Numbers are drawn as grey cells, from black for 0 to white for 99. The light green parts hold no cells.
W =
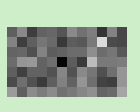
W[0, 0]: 37
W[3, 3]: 38
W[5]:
[29, 43, 32, 23, 37, 50, 38, 58, 43, 26, 24, 58]
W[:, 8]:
[49, 47, 55, 73, 46, 43, 56]
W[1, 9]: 85
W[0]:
[37, 53, 24, 38, 40, 33, 53, 44, 49, 20, 51, 27]
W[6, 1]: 37
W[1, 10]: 29
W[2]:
[39, 40, 31, 51, 36, 38, 42, 42, 55, 42, 46, 34]
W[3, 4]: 43
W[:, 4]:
[40, 41, 36, 43, 32, 37, 54]
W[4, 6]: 32
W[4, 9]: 31
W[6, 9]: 39
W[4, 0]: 37
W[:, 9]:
[20, 85, 42, 47, 31, 26, 39]

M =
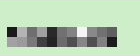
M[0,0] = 10
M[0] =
[10, 70, 43, 62, 16, 44, 51, 95, 53, 44, 37]
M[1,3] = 25
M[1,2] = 47
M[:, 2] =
[43, 47]
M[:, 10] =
[37, 11]

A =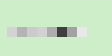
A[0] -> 82
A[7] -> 90
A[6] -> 63

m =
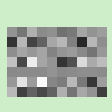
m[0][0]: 57
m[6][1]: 25
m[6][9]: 24
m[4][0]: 53
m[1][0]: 20
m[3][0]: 75
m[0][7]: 64
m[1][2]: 26
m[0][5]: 44
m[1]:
[20, 71, 26, 38, 65, 71, 50, 15, 71, 55]
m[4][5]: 53
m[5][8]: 21
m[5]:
[59, 88, 60, 97, 52, 48, 72, 47, 21, 61]
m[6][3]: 28
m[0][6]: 47
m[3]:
[75, 28, 92, 64, 58, 20, 31, 85, 66, 73]
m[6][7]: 65

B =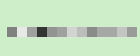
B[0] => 50
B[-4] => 65
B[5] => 62
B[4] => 57

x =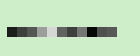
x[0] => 11
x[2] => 33
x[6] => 24
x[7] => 46

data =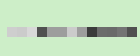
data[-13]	80
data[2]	84
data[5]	61
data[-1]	31

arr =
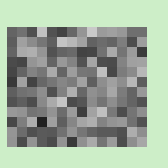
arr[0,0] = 39
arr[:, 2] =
[31, 54, 68, 58, 51, 26, 46, 30, 45, 67, 31, 57]
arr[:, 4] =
[32, 37, 32, 39, 66, 46, 31, 66, 57, 62, 34, 29]
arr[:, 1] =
[44, 62, 66, 27, 39, 63, 44, 37, 57, 49, 42, 29]
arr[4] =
[27, 39, 51, 46, 66, 39, 61, 46, 45, 74, 28, 48, 54, 71]
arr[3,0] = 29
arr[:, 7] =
[58, 63, 26, 32, 46, 63, 40, 33, 24, 64, 46, 56]
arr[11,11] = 30
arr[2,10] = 66
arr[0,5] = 26
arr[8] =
[59, 57, 45, 47, 57, 42, 60, 24, 63, 74, 47, 30, 45, 55]
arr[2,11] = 45
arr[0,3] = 75
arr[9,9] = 51
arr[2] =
[39, 66, 68, 58, 32, 39, 41, 26, 27, 44, 66, 45, 60, 23]
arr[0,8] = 78
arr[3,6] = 51
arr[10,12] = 67
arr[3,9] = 30
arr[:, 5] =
[26, 76, 39, 59, 39, 52, 50, 76, 42, 37, 44, 57]
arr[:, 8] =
[78, 38, 27, 64, 45, 37, 56, 54, 63, 68, 39, 66]
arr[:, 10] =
[62, 39, 66, 29, 28, 62, 65, 55, 47, 57, 35, 60]
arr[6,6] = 68
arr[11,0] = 57
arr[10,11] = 31

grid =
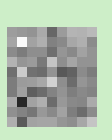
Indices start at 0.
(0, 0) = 61
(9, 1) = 35
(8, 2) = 46
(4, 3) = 42
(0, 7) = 69
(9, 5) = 58
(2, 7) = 63
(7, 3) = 68
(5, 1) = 60
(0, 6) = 70
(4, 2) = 44
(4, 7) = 54
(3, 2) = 60
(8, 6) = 49
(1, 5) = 53
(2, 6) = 53
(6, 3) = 42
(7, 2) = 63
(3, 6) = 64
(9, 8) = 76
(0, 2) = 57
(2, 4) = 43
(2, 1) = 48
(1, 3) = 68
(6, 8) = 51
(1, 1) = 97
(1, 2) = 63
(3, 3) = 47
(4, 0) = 43
